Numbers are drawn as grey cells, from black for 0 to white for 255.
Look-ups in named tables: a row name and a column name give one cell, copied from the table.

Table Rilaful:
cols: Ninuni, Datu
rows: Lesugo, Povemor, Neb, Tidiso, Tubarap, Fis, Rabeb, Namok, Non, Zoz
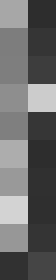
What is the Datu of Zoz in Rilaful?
69
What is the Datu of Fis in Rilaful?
45
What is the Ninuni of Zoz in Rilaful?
49
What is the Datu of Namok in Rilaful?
47
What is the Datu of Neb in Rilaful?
61
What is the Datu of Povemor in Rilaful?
53
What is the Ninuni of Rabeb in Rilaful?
153
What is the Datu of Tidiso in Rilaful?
204
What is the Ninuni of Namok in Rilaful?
211
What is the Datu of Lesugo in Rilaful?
45
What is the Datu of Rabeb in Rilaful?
48
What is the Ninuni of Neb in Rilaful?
126
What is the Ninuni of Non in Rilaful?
151
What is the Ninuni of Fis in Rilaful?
173
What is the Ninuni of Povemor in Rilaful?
125
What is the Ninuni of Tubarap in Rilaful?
127
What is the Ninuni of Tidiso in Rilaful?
142
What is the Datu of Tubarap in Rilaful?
54
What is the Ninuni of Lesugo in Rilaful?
167
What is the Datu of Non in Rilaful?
52

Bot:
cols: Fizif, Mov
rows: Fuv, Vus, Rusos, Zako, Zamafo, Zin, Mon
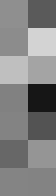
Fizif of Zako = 129
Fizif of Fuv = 143
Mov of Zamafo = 83
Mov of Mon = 131
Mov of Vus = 211
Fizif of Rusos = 191
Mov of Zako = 22
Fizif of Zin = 103
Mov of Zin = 149
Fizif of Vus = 140
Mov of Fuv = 90
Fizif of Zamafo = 131
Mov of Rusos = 164
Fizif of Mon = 132
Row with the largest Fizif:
Rusos

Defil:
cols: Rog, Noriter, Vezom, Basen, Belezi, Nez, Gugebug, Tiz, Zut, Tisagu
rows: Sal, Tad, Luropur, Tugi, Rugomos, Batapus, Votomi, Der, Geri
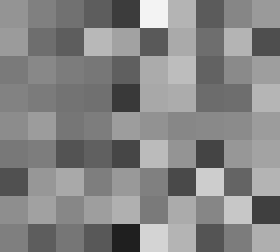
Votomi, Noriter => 151
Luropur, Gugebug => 189
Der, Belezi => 176
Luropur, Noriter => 136
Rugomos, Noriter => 156
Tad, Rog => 155
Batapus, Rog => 120
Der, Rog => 142
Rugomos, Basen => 125
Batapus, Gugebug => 148
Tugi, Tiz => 108
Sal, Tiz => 91

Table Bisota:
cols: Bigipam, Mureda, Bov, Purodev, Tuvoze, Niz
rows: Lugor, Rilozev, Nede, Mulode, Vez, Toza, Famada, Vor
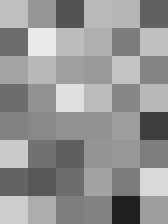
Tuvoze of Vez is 157
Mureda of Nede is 184
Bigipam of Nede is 164
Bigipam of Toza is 203
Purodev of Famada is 163
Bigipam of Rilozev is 109
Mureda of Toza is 114
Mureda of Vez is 136
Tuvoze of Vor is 32
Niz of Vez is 63
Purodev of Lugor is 186
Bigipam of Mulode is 109
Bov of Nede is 159
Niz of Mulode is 184
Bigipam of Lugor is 191
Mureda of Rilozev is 235
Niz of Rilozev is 191
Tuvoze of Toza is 151
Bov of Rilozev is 188
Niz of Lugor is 97
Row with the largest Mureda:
Rilozev

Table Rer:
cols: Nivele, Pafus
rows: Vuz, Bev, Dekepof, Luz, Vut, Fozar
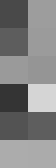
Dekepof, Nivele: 154
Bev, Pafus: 155
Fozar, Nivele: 172
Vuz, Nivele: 73
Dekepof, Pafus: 149
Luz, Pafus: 213
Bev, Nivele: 93
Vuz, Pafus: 157
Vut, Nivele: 83
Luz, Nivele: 52
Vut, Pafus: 94
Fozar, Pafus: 171
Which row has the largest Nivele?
Fozar

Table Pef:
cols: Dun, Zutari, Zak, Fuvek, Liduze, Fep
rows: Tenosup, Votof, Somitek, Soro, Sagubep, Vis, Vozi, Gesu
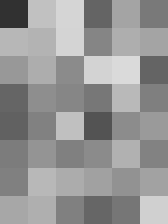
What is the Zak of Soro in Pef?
134
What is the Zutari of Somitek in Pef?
173
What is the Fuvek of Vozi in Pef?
161
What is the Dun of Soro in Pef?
101
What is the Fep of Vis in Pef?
130
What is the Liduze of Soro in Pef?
185
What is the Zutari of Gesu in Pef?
175
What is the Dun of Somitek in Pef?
152
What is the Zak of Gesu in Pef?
128
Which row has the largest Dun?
Votof

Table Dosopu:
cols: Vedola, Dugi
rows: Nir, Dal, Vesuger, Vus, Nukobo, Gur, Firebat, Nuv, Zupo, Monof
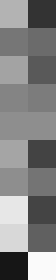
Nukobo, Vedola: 142
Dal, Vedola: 118
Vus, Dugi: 124
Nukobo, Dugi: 142
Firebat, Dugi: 116
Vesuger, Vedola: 163
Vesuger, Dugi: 89
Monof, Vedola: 22
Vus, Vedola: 132
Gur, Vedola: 165
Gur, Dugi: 67
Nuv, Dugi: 68
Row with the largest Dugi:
Monof

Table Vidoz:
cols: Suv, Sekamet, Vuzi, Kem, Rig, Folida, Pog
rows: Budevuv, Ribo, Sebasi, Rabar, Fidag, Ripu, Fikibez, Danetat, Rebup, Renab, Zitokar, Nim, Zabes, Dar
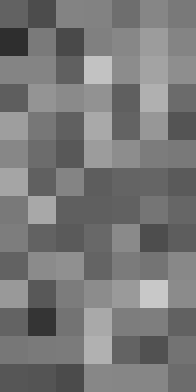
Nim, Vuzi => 115
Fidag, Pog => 84
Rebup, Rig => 138
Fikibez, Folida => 101
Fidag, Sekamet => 119
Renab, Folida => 116
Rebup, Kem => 104
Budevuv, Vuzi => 131
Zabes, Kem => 177
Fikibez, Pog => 90
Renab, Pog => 136
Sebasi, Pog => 142
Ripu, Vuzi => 88
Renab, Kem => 100
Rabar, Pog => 107
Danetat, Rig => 97
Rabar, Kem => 146
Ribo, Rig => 135
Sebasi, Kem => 194

